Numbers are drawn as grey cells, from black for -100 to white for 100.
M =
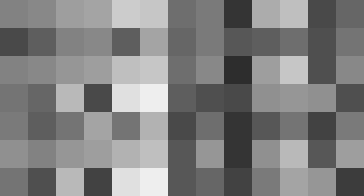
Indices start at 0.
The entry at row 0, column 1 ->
7
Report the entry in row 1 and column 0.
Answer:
-43
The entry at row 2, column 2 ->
18
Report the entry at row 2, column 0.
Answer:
2
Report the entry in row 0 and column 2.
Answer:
24
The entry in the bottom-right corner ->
-53
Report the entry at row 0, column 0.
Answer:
2
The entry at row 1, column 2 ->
2
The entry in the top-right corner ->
-20
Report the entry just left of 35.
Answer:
-59
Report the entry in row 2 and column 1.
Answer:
7
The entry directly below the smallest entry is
-43
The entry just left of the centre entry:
87
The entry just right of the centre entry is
-38
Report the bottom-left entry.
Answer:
-9
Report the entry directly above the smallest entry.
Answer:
-32
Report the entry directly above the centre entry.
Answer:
-14

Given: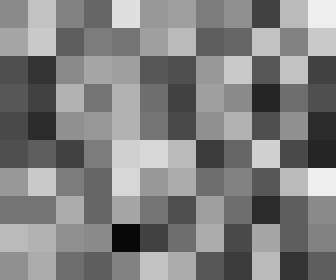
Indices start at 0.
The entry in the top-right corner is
87
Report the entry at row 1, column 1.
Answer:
58
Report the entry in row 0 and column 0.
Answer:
8
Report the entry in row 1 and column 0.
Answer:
30
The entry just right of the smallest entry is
-49
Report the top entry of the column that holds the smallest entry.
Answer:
75
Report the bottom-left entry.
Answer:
13
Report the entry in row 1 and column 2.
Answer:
-26
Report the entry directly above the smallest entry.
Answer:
30
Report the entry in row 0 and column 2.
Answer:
2
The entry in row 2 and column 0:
-38
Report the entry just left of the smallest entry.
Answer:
8
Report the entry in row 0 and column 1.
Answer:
52
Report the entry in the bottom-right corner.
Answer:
-26
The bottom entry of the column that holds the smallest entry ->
2

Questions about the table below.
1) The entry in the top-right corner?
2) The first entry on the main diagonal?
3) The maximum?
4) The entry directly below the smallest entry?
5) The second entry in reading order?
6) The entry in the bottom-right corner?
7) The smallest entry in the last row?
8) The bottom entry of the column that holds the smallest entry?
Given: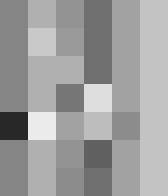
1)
53
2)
4
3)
85
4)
4
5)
38
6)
53
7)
-13
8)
4
